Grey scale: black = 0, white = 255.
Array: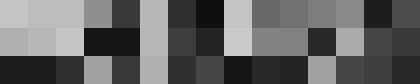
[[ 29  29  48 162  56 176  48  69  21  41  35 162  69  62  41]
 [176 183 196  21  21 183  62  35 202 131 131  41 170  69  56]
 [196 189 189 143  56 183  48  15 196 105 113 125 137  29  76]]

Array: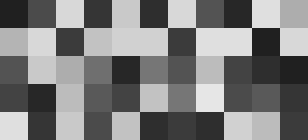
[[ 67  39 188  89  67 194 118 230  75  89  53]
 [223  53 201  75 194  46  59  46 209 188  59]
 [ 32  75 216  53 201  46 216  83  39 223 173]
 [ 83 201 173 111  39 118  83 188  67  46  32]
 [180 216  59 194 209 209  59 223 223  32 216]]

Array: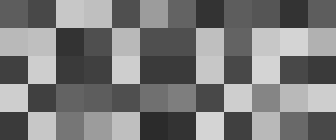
[[206  64  99  93  79 112 126  72 206 133 185 206]
 [ 93  72 199 191  79 156  99  51  93  85  51  93]
 [185 191  51  79 185  79  79 191  99 199 212 177]
 [ 58 199 118 156 191  43  51 212  64 185 105  72]
 [ 64 206  58  64 206  58  58 199  72 212  72  58]]

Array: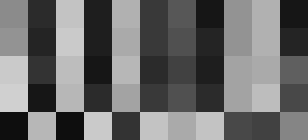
[[208  22 183  43 163  57  80  43 163 189  72]
 [147  36 202  30 170  57  80  36 147 177  36]
 [139  43 195  30 177  57  87  22 147 177  22]
 [202  51 189  22 183  43  65  30 163 170  95]
 [ 14 183  14 202  51 195 170 195  72  65 133]]

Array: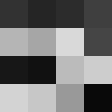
[[ 23  17 187 205]
 [ 50  37  44  63]
 [181 166 217  69]
 [211 199 153   9]]

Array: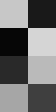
[[199  25]
 [166  63]
 [ 41 186]
 [  6 213]]

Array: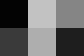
[[ 58 174  30]
 [  3 194 133]]
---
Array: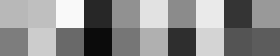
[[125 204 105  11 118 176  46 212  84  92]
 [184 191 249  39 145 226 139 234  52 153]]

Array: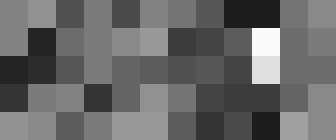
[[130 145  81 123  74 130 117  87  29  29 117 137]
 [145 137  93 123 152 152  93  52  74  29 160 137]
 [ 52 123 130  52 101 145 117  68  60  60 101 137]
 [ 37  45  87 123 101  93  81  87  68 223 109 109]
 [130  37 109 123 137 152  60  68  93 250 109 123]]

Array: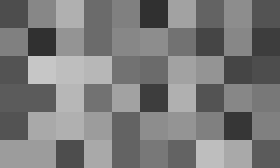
[[ 83 198 190 183 114 107 162 148  69  77]
 [ 83 169 176 156  99 141 148 128  54 128]
 [156 156  77 169  99 120  99 190 169  91]
 [ 77 135 176 107 128  48 162  99 141  83]
 [ 91  91 183 114 162  61 176  83 135 120]
 [128  48 148 107 135 141 114  69 135  61]]

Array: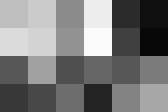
[[219 211 146 251  64   8]
 [190 203 139 237  43  15]
 [ 87 161  79 102  87 123]
 [ 56  72 109  35 131 167]]

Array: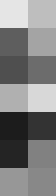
[[176 216]
 [229 190]
 [ 94 164]
 [151 136]
 [ 36 129]
 [ 79 108]
 [ 28  51]]

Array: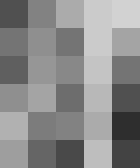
[[143 164 109 184  80]
 [ 95 150 136 196 116]
 [116 143 116 203 164]
 [ 80 130 171 203 210]
 [177 124 130 171  46]
 [158 101  73 190  67]]

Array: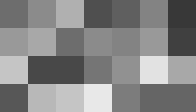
[[ 87 184 197 232 124 101 101]
 [153 168 109 139 131 153  64]
 [109 139 176  79  95 131  56]
 [197  72  72 117 145 226 168]]

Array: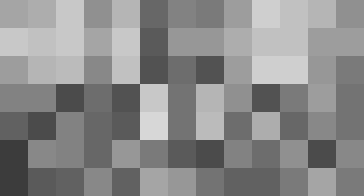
[[200 193 200 165 200  90 151 151 173 193 193 157 157]
 [157 181 187 136 193  82 109  82 157 207 207 151 122]
 [165 173 200 144 181 103 130 122 157 207 193 181 144]
 [ 60 136 130 103 151 122  90  75 130 109 144  75 136]
 [130 130  75 109  82 200 115 181 144  82 122 157 115]
 [ 60  90  97 136  97 165 151 115  97  97 122 165 122]
 [ 97  75 130 103  90 215 115 187 109 173 103 136 115]]

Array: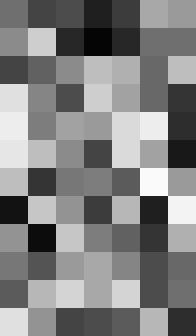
[[139 206  39   5  39 111 111]
 [ 18 198 147  60 183  31 243]
 [230 190 139  68 218 162  24]
 [ 91 183 212 168 212  76 111]
 [224 147  68  76  91 183  45]
 [224 133  76 206 162 104  52]
 [237 125 162 154 218 237  45]
 [ 68  97 139 190 176 104 190]
 [119  84 154 168 133  76 104]
 [111  68  76  31  60 168 154]
 [190  52 119 125  91 250 154]
 [147  12 198 125  97  52 176]]
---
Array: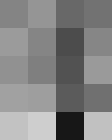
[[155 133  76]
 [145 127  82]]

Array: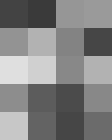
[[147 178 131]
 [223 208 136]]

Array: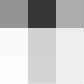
[[250 209 237]
 [254 212 237]]

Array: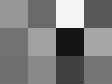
[[114 161  21]
 [112 137  66]]

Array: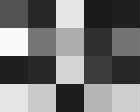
[[250 117 172]
 [ 32  39 213]]

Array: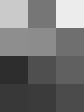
[[142 140 111]
 [ 45  79  96]]

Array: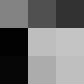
[[  2 190 196]
 [  6 172 191]]

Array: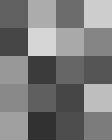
[[ 70 214 169]
 [152  59 102]]
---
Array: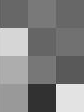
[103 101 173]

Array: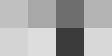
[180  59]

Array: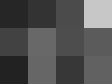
[199  77 102]

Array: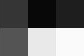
[ 30 233]

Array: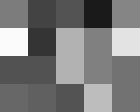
[133 128 178  96]

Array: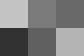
[105  96]
